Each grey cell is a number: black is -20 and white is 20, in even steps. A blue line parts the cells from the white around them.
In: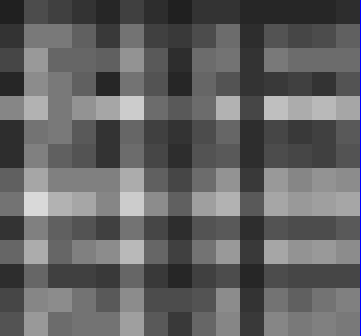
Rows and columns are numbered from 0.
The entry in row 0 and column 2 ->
-10
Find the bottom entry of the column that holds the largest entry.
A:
4
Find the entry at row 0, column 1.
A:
-8
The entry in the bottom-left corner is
-7
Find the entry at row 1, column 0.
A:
-12
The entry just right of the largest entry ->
8
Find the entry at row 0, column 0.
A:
-15
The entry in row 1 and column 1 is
-1
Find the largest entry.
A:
14
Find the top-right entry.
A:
-13
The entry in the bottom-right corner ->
-1
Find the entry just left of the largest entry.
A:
-2
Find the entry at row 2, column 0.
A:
-9
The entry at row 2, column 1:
4
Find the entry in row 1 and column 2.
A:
-1
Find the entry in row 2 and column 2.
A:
-4

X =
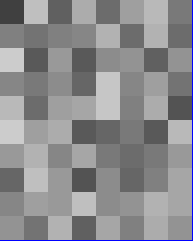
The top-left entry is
-10
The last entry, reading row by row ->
3
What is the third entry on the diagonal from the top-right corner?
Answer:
3
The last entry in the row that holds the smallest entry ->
-1
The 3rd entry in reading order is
-5
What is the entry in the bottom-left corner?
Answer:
3
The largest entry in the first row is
10
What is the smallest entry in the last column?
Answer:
-7
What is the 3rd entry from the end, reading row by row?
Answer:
0
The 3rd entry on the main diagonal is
4
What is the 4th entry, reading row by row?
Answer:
7
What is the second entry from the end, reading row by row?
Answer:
7
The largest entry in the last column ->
9

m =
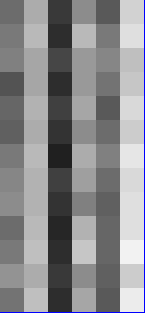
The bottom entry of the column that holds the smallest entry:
-13
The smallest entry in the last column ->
10
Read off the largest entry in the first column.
3
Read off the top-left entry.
-3
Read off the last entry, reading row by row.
17
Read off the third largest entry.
16
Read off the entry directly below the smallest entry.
-10
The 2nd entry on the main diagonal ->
9
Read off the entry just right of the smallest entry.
7
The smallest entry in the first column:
-7
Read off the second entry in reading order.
7
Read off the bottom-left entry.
-2
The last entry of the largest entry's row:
18
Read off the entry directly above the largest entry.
15
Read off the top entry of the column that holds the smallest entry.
-11
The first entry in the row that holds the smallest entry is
-1
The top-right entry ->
13
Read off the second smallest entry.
-14
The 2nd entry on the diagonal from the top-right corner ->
-1
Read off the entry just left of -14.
9

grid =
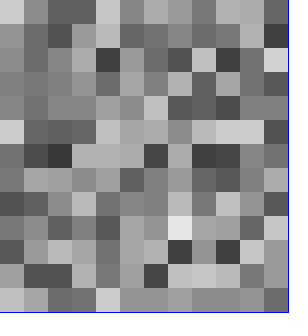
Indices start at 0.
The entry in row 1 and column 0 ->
3
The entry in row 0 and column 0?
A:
12
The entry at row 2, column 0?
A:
2
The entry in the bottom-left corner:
10
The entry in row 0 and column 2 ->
-5
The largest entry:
16
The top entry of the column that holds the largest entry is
4
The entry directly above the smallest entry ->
-5
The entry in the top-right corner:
-4
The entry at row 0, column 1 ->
2
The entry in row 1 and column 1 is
-3
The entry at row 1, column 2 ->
-7
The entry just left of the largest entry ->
3
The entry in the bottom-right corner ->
-3
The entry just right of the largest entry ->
6
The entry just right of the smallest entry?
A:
8

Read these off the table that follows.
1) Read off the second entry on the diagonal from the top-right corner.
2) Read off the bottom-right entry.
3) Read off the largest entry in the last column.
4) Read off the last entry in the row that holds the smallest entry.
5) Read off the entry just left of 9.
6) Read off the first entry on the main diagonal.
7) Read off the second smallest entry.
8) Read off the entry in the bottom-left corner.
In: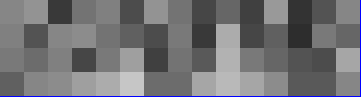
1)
-1
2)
1
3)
6
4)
-4
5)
6
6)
1
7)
-12
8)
-5

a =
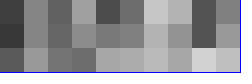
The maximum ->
13
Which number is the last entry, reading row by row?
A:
10
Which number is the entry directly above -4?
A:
-5
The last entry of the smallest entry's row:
4
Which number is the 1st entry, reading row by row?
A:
-10
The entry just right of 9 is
6
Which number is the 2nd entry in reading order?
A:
1
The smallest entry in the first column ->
-11
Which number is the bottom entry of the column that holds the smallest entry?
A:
-6

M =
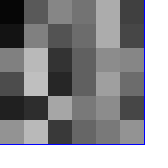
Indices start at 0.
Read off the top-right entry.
-10
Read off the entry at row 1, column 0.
-17
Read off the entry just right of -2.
7
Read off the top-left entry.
-19
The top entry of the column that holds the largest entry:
-6
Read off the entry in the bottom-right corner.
3
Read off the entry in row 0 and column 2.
1
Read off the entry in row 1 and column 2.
-7
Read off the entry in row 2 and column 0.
0
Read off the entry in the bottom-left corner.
3
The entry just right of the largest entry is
-14
